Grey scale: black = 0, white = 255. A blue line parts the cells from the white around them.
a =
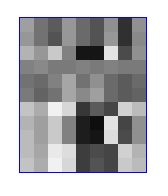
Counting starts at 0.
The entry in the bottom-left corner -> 195
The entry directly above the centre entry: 114
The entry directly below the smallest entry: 21
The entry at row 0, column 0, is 159
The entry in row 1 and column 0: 151
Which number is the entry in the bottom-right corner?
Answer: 187
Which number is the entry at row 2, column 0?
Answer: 179
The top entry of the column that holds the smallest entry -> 83
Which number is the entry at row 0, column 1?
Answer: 114
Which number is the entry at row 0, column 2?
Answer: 91
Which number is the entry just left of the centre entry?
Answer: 166
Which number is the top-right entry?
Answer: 144
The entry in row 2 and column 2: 201
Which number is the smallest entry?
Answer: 14
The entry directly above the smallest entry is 91
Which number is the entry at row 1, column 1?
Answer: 114
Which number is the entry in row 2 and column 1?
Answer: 151
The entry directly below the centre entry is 55
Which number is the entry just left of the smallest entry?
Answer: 29
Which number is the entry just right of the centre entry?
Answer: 159

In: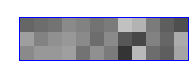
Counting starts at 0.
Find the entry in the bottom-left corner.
138
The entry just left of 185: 52
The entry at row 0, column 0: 102
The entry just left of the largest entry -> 123
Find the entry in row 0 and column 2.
115
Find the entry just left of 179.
193
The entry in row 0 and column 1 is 109
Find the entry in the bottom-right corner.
165
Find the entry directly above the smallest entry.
87
